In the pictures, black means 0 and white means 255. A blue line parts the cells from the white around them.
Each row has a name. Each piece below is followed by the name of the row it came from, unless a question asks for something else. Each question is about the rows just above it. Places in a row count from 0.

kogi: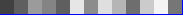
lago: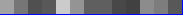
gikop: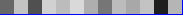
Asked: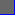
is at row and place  gikop, 0
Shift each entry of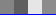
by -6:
[126  89 224 134]
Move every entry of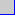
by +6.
[209]
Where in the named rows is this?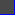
lago, 8
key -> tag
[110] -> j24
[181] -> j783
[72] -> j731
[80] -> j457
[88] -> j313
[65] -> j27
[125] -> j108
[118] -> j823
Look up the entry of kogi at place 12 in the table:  j823

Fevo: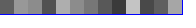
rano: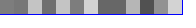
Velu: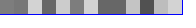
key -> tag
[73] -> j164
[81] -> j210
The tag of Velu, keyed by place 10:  j210
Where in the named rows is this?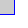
Velu, 4
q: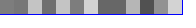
rano
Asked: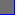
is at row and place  rano, 3

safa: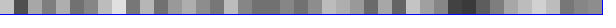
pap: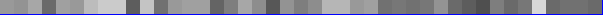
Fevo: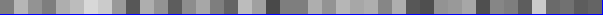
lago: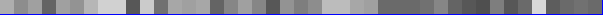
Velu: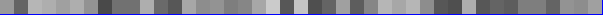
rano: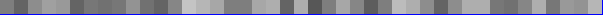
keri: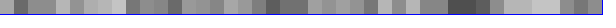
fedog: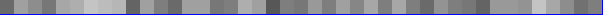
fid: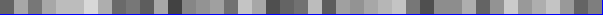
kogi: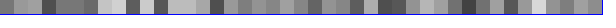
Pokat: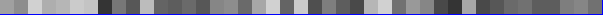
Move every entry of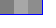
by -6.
[120 161 135]
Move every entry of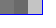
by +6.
[125 112 202]
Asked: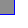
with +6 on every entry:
[147]

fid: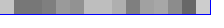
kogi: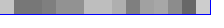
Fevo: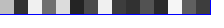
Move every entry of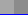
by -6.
[161 134]
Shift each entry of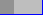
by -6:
[140 184 184]
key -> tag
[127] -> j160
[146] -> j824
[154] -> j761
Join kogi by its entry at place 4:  j824
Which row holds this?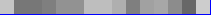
kogi

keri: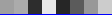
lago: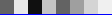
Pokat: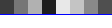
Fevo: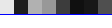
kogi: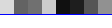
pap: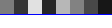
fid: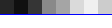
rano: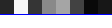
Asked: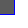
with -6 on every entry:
[85]
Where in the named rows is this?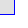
pap, 2
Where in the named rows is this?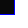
rano, 6

